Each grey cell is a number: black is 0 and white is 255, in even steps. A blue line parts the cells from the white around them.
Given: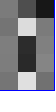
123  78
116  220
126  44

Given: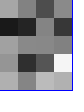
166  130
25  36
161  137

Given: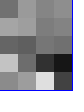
113  154
165  158
101  95

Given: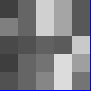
63  101
127  101
73  81

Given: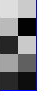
222  203
186  2
37  202

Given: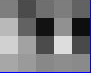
126  75
185  98
209  162
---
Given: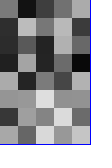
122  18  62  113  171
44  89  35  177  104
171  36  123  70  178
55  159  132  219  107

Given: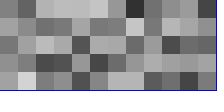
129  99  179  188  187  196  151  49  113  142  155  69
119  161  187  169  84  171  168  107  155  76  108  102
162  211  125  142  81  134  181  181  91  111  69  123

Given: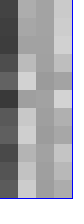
67  173  163  202
61  162  162  209
98  210  155  163
89  200  159  176
73  180  162  196
91  204  158  172

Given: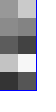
152  202
92  66
52  85

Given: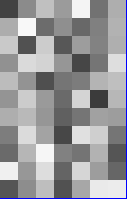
66  139  192  155  244  114  174
201  81  204  87  157  130  175
188  147  79  117  124  180  191
174  185  150  96  117  161  157
106  182  246  129  116  178  85
85  141  190  81  167  234  236

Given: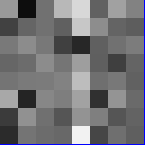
153  13  113  184  216  97  161  130
121  140  120  64  39  96  113  124
116  122  123  130  189  111  120  97
59  145  112  85  147  127  85  99

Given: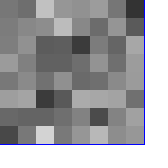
119  110  193  150  145  156  118  51
126  145  92  94  59  124  101  167
120  138  113  144  106  111  138  155
104  100  100  111  130  75  131  161
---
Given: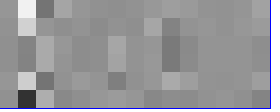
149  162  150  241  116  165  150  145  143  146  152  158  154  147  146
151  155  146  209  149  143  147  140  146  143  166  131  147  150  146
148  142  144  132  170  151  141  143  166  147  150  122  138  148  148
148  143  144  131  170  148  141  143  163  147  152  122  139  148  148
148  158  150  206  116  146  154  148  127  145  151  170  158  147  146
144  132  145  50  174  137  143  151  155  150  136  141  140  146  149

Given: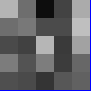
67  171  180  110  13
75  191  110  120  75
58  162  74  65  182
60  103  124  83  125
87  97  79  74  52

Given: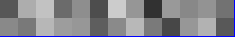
147  114  87  173  194  107  142  77  204  150  49  153  136
178  88  137  121  183  157  151  94  138  184  122  71  151

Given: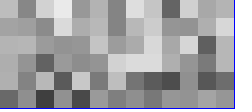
168  180  189  135  210  234  152  179  132  222  197  100  208
175  215  163  159  139  218  173  184  132  184  204  149  147
95  183  180  182  155  147  150  196  156  171  216  168  214
122  183  174  148  98  154  141  148  210  219  219  175  149
87  109  176  131  184  90  200  122  190  116  91  77  144
164  150  105  143  63  145  73  154  127  143  120  150  147

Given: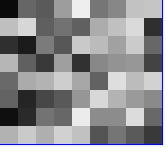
194  197  10  102  90  157  238  118  135
218  47  191  215  95  114  96  172  192
203  103  47  27  123  87  201  187  161
151  67  182  96  57  159  49  136  147
188  210  105  171  179  206  167  98  222
154  138  99  37  71  89  150  216  179
220  104  15  42  115  103  236  140  140
90  57  178  202  175  209  193  84  117

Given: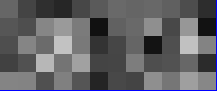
77  45  102  68  47  38  71  90  105  101  104  96
151  18  86  78  134  154  123  17  97  105  143  72
193  131  78  133  107  194  121  51  70  101  19  79
103  43  65  81  183  116  161  68  69  125  78  82
159  135  132  131  80  128  85  36  72  68  143  118

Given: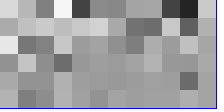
36  202  217  183  128  245  67  139  136  164  165  67
96  177  171  192  202  189  200  210  169  114  109  200
192  165  231  119  130  199  156  163  144  126  173  156
151  169  146  196  142  109  152  158  155  163  179  152
107  164  169  147  147  177  158  155  153  156  160  158
174  164  179  127  141  178  161  147  164  158  161  161
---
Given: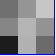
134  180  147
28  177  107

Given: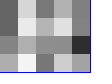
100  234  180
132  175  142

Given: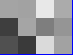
62  165  126
80  58  218

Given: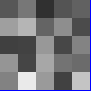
159  181  100
64  66  152

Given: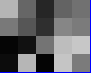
121  86  47
5  17  116

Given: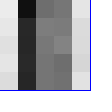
231  40  125
224  39  120
